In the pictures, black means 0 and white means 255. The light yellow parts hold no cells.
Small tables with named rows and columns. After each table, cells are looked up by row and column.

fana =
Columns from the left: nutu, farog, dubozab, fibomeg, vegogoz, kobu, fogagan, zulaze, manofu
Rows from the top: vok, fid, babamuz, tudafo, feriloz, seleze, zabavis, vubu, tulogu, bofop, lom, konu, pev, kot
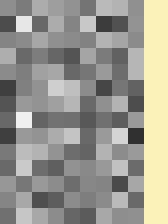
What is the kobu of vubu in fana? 87
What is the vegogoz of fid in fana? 132
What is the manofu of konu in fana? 166
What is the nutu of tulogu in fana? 64
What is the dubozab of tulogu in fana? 148
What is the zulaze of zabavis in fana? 178
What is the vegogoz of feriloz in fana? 104
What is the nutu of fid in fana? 75
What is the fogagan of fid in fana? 60
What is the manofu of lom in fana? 107
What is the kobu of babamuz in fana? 129

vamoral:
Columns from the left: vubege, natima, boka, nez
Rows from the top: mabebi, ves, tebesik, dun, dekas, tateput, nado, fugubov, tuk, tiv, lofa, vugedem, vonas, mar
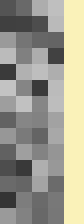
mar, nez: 119
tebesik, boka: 102
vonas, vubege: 52
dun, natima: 128
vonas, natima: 125
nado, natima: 193
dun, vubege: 187
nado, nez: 189
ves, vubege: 64
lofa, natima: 57

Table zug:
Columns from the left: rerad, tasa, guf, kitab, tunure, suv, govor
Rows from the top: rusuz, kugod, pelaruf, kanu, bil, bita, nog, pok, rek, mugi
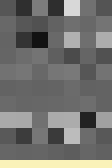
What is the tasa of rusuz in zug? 47
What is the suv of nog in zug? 110
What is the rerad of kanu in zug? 101
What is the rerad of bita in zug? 99
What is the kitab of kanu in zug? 95
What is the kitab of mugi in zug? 97
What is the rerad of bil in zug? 114
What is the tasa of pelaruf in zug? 51
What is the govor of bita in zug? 99
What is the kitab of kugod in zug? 98
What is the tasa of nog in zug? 102
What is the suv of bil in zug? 86
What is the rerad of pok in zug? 170
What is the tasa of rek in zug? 60
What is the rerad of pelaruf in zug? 100
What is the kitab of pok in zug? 171

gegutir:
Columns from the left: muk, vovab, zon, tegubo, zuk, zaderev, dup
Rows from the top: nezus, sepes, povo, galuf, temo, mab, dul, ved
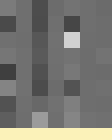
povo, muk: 112
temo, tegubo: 111
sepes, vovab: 111
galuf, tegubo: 112
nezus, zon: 77
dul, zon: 104
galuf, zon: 90
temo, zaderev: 109
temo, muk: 63
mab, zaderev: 110
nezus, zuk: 115
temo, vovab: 112
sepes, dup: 109
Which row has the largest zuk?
povo

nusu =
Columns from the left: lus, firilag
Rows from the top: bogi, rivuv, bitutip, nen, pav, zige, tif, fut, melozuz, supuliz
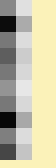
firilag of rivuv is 171
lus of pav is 120
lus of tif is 120
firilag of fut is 168
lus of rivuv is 12
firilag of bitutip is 220
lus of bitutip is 120
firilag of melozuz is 220
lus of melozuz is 127
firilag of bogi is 224
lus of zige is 148
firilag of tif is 216
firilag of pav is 215
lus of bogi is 136

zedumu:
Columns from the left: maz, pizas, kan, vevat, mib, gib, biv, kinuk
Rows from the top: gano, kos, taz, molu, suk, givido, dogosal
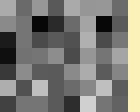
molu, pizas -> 114
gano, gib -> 150
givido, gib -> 135
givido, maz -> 174
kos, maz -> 138
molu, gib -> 150
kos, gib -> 164
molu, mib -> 75
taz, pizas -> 117
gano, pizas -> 106

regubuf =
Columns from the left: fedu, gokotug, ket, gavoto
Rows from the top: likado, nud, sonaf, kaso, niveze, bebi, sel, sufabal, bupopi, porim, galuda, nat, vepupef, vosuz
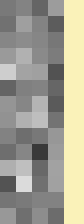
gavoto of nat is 161
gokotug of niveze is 163
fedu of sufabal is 146
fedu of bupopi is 130
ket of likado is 101
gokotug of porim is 134
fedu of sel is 149
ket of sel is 180
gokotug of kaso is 177
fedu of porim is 110
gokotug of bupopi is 110
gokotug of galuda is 191
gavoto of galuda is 162
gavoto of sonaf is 119
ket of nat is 112
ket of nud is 131
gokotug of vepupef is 122
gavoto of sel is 90
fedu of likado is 121

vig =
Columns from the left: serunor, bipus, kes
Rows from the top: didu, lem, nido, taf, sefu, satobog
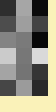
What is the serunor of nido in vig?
132
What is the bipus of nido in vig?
122
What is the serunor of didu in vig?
46
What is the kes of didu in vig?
11
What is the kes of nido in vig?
8
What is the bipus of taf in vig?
119
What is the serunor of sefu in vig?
164
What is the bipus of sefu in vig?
116
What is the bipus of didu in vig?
166
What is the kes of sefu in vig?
53
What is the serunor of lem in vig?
77
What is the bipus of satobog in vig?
155
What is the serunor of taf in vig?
203
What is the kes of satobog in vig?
41
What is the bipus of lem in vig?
158
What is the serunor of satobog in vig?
70
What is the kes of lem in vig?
67
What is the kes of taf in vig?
217

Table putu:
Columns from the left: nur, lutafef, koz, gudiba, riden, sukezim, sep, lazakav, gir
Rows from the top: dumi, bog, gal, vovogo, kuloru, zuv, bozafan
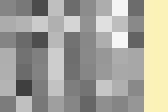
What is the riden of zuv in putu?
126
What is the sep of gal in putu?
174
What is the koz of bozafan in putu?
120
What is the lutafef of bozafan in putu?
192
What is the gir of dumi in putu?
108
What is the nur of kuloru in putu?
175
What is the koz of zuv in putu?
125
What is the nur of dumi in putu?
133
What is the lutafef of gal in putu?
106
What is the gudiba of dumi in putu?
191
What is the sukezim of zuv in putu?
116
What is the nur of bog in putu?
172
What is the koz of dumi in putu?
75
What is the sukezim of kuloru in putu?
134
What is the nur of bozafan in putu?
124
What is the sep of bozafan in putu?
143
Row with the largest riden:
bog

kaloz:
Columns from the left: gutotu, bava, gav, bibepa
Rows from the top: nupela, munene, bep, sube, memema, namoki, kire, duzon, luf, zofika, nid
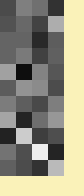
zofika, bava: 78
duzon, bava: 36
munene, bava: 104
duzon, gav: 110
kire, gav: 73
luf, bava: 204
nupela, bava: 127
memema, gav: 131
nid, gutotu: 96
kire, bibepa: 126
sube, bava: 122
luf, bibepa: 78
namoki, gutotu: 92
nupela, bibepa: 50
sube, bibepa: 96
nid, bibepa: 186
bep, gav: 41
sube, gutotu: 100

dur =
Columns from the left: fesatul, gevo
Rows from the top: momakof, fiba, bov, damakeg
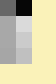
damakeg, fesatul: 166
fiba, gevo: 218
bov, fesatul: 168
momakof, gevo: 6
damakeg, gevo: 192
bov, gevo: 203
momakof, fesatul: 103
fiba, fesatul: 168
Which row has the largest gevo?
fiba

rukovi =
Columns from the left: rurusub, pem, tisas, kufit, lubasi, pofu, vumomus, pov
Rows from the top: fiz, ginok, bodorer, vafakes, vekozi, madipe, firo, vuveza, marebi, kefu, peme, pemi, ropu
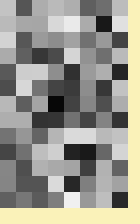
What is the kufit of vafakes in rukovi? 75
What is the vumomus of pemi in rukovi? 180
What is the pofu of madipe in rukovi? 141
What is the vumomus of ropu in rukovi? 190
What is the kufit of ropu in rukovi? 126
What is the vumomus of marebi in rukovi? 185
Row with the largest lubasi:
ropu

